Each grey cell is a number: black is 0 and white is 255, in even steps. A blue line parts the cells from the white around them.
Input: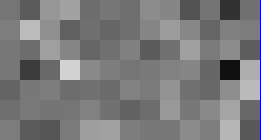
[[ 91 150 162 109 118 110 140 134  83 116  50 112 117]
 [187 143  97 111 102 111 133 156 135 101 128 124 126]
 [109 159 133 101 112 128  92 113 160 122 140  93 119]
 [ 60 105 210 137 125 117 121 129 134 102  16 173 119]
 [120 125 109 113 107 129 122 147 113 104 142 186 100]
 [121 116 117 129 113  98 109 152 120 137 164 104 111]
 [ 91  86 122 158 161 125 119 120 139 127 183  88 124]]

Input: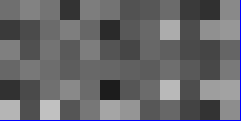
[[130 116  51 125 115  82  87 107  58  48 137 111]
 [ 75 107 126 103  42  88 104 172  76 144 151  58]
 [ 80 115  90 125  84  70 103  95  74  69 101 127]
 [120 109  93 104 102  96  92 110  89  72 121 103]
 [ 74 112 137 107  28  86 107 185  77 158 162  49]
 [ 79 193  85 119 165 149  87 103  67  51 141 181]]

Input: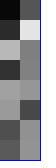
[[ 85   8]
 [229  43]
 [127 184]
 [129  49]
 [150 161]
 [ 72 154]
 [145  79]
 [147  89]]

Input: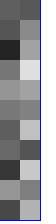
[[ 88  95]
 [137  85]
 [162  36]
 [223 119]
 [162 149]
 [130 120]
 [192  93]
 [ 84 104]
 [200  55]
 [126 150]
 [178  72]]

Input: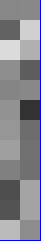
[[136 135]
 [208  98]
 [176 219]
 [ 93 142]
 [136 133]
 [ 50 146]
 [109 150]
 [113 159]
 [112 128]
 [164  78]
 [163  83]
 [140 187]]

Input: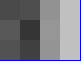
[[ 78 146 192  74]
 [ 53 150 192  88]
 [ 64 148 192  82]]
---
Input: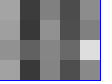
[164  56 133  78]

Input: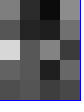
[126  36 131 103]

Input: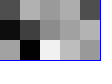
[ 78  63 241]

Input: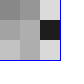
[136 174 217]

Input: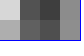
[215  96]

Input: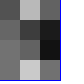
[82 61 18]

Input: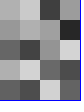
[177 176 148  76]

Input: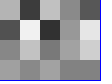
[180 241 121 130]
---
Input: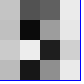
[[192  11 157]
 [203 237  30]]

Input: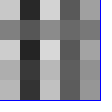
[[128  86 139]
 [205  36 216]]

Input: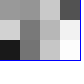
[[210 121 183]
 [ 25 116 198]]

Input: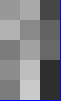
[[177 137  99]
 [124 161 104]]

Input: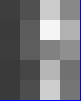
[[ 59  92 245]
 [ 60  93 129]]

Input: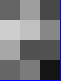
[[206 192 135]
 [167  80  81]]

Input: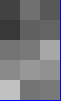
[[ 56  96 100]
 [116 121 167]]

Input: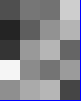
[[ 36  94 146]
 [ 52 153 181]]
